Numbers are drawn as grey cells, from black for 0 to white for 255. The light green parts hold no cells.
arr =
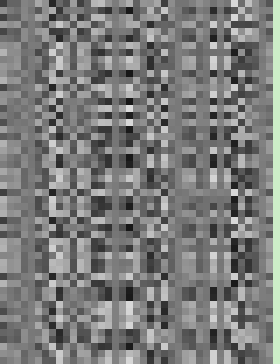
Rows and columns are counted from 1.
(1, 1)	61
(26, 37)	88
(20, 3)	92
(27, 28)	138
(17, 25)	135
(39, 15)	83
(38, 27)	146
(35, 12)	183
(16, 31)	187
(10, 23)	99
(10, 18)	140
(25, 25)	95
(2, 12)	125
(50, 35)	172
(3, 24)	73
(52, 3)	139
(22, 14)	74
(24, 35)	186
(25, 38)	126
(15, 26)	121
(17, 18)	82
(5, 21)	144
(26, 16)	187
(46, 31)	208
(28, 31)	123
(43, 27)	87
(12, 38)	127
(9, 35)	60
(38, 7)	83
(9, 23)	116
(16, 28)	164
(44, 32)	130
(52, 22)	54
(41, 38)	128
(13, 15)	193
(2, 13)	101
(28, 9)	112
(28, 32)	129
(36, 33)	114
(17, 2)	114

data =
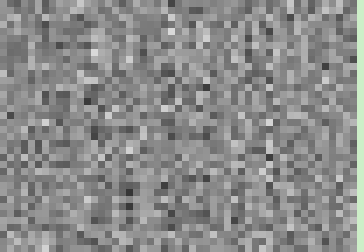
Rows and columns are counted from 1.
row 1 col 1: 150
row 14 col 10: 88
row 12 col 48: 155
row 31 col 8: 121
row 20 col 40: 123
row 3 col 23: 136
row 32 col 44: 113
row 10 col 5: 179
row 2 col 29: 86
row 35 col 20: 120
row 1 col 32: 136
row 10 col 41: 130
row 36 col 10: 129
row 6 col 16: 157
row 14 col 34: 114
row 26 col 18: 120
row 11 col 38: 107
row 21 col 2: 120
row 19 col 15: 103
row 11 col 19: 144
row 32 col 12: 155
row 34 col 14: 154
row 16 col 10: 106
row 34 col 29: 112
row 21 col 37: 131
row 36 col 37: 119
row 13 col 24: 145
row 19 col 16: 113
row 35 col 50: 152
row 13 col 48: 117
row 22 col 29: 142
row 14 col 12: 167
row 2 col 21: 163
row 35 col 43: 139
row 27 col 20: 102
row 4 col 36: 121
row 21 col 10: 90
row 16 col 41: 127
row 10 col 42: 125

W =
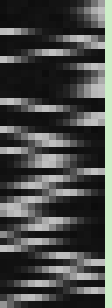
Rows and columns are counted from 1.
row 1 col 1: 14
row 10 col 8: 19
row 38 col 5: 15
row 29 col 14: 15
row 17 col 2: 17
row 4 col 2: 14
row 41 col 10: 52
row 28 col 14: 49
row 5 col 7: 24
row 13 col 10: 34
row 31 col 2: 180
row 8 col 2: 21
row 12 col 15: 169
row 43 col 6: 168
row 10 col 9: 28
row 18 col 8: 22
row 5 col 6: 40
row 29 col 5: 194
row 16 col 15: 17
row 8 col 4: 45
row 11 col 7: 13
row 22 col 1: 172
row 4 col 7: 18
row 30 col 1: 172
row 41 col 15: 17
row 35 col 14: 17
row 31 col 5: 122
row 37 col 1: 19
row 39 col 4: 34
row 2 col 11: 48
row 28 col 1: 15
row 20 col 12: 23
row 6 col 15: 82
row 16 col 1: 19
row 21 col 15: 22
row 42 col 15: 172
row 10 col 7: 18
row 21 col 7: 170

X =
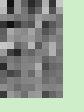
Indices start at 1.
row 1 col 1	194
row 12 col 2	128
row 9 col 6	136
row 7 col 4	123
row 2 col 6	103
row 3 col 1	139
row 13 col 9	133
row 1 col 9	199
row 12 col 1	106
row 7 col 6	91
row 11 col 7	102
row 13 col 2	129
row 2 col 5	65
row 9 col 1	104
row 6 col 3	137
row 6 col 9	122
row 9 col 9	124
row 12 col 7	109
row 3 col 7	140
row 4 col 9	113
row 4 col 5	83
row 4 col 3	58
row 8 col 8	176
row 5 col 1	95
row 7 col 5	182
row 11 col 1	98
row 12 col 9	113
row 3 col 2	131
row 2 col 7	189
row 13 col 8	129
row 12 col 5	134
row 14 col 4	111
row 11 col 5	106
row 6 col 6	128
